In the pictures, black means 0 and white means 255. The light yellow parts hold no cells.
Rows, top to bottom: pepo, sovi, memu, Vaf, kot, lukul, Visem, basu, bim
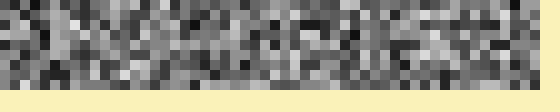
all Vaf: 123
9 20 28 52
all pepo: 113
9 20 22 26 29 31 39 44 46 48
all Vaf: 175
5 10 50

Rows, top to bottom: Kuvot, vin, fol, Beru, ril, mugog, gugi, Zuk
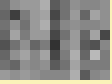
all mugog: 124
6 10
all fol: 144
1 7 10
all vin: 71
5
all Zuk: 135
4 5 6 9

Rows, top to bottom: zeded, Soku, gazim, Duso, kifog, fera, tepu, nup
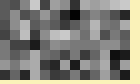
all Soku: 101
3 5 8
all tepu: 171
3 10
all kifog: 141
5 10 11
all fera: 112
2 4
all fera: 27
12
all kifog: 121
0 7 8 9

